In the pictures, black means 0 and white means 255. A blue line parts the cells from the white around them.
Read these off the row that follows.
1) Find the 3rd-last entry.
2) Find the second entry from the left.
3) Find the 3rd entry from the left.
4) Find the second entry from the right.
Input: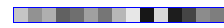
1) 69
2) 146
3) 175
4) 140

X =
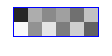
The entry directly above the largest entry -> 39
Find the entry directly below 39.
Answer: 249
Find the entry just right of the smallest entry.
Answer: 173
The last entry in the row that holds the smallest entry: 194

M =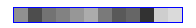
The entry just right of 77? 115
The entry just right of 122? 89
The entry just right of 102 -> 50
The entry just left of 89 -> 122

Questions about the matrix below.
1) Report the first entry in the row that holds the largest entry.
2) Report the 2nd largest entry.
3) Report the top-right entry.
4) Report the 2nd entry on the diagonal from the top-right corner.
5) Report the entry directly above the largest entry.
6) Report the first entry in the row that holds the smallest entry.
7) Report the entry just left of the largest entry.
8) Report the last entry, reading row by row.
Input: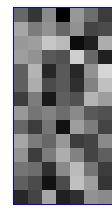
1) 95
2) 207
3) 60
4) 68
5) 32
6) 103
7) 146
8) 138

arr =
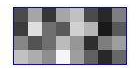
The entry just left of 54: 166
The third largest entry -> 208
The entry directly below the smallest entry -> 126
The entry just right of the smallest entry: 89
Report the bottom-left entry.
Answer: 193
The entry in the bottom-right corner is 103
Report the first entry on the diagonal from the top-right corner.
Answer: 126
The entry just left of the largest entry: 142
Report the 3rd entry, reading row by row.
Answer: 54
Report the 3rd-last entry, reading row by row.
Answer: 96

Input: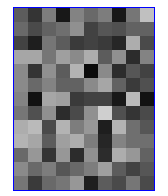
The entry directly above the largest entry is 66
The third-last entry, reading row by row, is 74
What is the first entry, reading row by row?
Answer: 92
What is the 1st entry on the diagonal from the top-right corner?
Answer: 192
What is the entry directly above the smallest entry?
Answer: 173
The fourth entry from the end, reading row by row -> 92
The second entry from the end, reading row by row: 118
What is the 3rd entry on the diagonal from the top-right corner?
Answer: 38
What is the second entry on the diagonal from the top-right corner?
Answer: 98
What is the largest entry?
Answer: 207
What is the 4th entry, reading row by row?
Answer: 24
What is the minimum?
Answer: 11
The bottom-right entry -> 74
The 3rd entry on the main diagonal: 118
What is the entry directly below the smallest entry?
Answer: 138
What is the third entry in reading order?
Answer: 125
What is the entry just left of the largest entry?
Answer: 144
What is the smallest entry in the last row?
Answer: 30
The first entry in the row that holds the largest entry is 118
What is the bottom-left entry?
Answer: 118
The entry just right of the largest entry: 80
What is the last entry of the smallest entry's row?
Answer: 66
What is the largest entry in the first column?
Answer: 179
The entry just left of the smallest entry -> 179
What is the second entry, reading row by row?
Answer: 52
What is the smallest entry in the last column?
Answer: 18
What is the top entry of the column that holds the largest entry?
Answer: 125

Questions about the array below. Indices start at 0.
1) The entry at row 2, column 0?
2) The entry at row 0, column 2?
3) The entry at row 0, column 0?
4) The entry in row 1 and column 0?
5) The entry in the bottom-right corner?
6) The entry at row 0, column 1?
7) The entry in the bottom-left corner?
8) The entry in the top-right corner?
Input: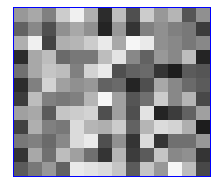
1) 175
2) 128
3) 152
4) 98
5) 72
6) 168
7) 91
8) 144

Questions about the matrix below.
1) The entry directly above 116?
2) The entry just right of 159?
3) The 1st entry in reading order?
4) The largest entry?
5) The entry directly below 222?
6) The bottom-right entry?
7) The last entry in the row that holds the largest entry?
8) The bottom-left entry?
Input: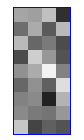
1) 34
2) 192
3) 165
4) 243
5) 179
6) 83
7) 130
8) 198
